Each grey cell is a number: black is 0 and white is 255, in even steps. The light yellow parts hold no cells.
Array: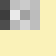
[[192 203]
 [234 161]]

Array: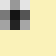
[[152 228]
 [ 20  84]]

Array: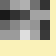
[[162 176]
 [ 49  72]]

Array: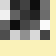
[[37 65]
 [98 51]]

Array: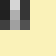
[[213  52]
 [175  54]]

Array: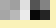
[[160 223]
 [184 235]]

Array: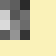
[[ 94  42]
 [ 86 111]]

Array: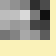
[[145 127]
 [192 217]]
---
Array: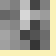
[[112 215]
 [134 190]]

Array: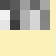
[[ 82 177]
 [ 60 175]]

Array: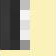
[[ 41 244]
 [ 42 223]]

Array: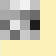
[[165 128]
 [229 169]]

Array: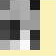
[[162 174]
 [ 34 155]]

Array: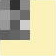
[[130 108]
 [ 90 206]]

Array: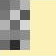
[[198  88]
 [106 214]]

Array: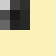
[[25 41]
 [34 39]]
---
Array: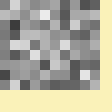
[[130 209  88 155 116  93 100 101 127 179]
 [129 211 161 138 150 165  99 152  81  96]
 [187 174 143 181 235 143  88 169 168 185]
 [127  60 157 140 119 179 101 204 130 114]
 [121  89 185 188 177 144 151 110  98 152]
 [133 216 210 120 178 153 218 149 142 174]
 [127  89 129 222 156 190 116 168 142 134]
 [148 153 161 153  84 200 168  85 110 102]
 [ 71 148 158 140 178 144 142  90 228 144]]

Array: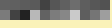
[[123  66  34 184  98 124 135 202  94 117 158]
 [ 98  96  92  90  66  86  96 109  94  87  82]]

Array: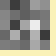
[[124 120 107 168 123]
 [115  60  96 157 144]
 [134 111  95 112 119]
 [138  63 165 236 123]
 [104 173  90 178  58]]

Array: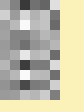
[[154 157 191 182 203 126]
 [169 130  57 113 101 223]
 [208 156 214 178 196 118]
 [158 185 249 188 195 106]
 [162 132 132 158 183 169]
 [154 134 113 147 159 182]
 [157 174 230 184 193 108]
 [182 136  60 124 123 218]
 [160 183 250 188 184 111]
 [147 127  73 123 128 207]]

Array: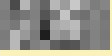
[[127 184  97 128 137  95  81  85 114 131 123]
 [130  75 182 130 100 183 156 200 147 125 133]
 [125 106 118 128  85 120 196 123 112 135 118]
 [129 120 164 130  56 167 177 187 126 131 122]
 [123 183 153 123  30 159 143 179 112 130 120]]

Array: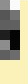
[[ 95 108]
 [142 250]
 [ 86 115]
 [ 95  96]
 [ 30   4]
 [141   6]]
